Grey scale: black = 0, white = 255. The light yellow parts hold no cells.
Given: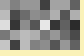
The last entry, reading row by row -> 97
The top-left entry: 163
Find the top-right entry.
97
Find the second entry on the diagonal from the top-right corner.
85
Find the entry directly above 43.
175
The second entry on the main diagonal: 74
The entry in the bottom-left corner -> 197
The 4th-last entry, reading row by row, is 141
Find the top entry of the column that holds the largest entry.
64
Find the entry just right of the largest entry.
53
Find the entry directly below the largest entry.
120

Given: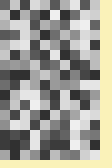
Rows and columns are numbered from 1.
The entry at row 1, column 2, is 199
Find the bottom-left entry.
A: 165
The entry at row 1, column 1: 99
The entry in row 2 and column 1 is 199
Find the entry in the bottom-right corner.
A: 229
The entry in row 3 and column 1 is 177
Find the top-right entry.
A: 199
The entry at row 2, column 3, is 177
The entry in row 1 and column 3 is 69
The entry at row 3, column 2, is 218

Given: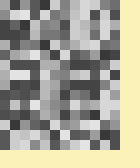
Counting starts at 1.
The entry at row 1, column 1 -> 166
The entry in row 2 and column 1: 138
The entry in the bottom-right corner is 78
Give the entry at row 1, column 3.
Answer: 148
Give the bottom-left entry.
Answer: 88
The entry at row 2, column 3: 227
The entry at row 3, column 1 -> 68
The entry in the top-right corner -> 110

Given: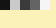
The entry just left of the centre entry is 202
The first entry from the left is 19
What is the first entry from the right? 245

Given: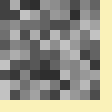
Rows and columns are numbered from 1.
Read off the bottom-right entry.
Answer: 76
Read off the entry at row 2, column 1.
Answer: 65
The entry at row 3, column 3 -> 111
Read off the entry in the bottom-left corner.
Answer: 194
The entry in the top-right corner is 99
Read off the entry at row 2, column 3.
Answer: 194
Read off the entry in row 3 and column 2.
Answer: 141
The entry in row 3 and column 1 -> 121
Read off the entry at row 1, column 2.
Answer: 173
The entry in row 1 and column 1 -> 65

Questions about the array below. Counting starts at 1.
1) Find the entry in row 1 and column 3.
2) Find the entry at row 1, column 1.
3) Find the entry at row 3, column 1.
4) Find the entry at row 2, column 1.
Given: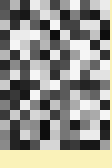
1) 45
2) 78
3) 194
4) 90
